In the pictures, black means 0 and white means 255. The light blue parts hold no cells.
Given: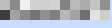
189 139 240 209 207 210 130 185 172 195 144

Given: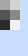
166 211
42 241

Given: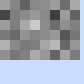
159 133 98 136 142 156 109 168
157 125 168 201 140 109 144 128
177 137 122 126 164 183 103 150

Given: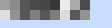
159 138 86 74 71 55 235 170 76

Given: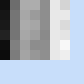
16 109 172 173 142 232 212
25 116 171 166 142 232 218
14 128 160 141 142 232 248

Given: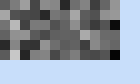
93 124 158 70 140 135 40 111 131 62 102 149
115 184 65 122 121 81 99 142 87 59 84 12
41 134 54 51 147 110 92 98 62 137 112 102
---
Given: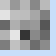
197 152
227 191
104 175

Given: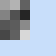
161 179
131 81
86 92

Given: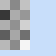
188 137
55 172
175 145

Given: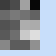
60 75
106 121
82 91

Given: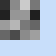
48 138
33 150
156 182

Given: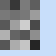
101 55
121 113
88 159
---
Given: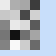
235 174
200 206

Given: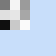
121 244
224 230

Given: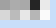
161 172
215 187

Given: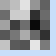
169 190
108 204

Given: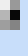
238 153
182 8

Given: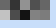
104 52
194 76

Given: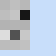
183 191
190 197

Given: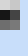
214 200
22 68
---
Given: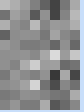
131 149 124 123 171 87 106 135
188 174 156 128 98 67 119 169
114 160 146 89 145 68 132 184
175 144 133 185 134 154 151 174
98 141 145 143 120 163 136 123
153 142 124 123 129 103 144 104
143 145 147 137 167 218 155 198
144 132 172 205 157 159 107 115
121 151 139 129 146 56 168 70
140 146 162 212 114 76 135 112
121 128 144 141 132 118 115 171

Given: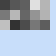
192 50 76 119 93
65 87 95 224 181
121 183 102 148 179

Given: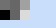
2 100 219
112 103 161

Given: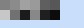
199 113 27 136 31 12
129 139 161 154 95 87

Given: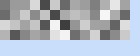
180 87 135 165 149 225 243 110 152 210 100 139 202
121 155 156 217 74 202 105 168 157 127 176 230 163
108 160 202 139 196 73 171 191 179 136 246 172 105
215 196 163 197 85 243 62 149 206 162 161 100 222

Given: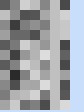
164 202 111 127 76 192 217
91 133 208 190 134 192 73
192 142 81 85 168 192 209
138 60 126 144 126 192 199
159 104 104 79 163 192 200
91 121 207 178 151 192 69
153 64 151 180 221 192 97
91 130 209 188 136 192 72
162 42 129 207 164 192 161
136 78 168 166 219 192 79
124 179 188 210 121 192 87

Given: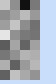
97 193 169 147
198 143 17 121
141 159 187 153
158 196 141 113
229 145 121 116
92 165 100 161
119 145 180 175
175 97 154 183
